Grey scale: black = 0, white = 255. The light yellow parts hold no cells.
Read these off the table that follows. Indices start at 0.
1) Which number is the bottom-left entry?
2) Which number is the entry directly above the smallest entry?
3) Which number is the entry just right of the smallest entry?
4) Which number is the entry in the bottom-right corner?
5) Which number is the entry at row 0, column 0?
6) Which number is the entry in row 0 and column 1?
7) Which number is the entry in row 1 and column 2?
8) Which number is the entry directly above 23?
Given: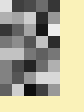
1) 96
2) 152
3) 63
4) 152
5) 225
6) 63
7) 206
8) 44
